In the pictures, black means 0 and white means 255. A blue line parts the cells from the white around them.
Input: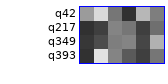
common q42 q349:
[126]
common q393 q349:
[132]
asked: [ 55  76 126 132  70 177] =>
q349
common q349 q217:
[132]
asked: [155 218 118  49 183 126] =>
q42

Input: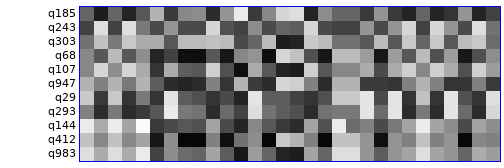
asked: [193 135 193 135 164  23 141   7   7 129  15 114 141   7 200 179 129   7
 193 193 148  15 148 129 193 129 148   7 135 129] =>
q412
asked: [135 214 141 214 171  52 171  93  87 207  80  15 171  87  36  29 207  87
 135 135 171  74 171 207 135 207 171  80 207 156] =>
q107

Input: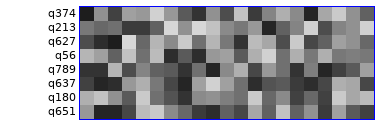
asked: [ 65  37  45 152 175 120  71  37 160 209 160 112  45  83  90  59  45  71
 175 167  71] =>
q637
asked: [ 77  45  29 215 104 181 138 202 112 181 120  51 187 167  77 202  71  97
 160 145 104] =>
q627
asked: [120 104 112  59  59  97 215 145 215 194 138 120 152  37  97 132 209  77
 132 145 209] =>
q213
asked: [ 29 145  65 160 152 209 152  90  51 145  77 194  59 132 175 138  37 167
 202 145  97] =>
q374

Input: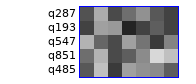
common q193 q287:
[66]
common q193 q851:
[94]
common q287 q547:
[74]
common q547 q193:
[160]
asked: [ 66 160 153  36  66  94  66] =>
q193

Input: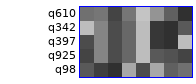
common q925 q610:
[68]
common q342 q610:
[48]
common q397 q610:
[48]
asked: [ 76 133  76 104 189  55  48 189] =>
q397

